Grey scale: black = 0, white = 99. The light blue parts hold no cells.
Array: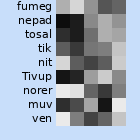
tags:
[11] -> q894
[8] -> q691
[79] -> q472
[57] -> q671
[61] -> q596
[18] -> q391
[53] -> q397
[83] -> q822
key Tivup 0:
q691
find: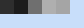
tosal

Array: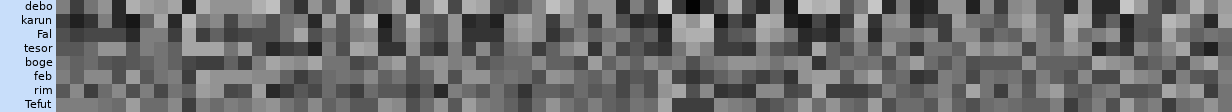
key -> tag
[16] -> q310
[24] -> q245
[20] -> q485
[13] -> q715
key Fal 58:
q310
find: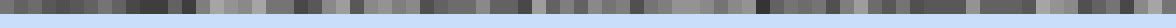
boge
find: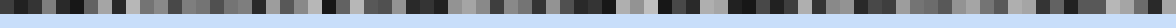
karun
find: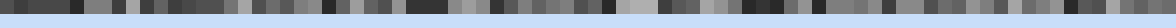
Fal

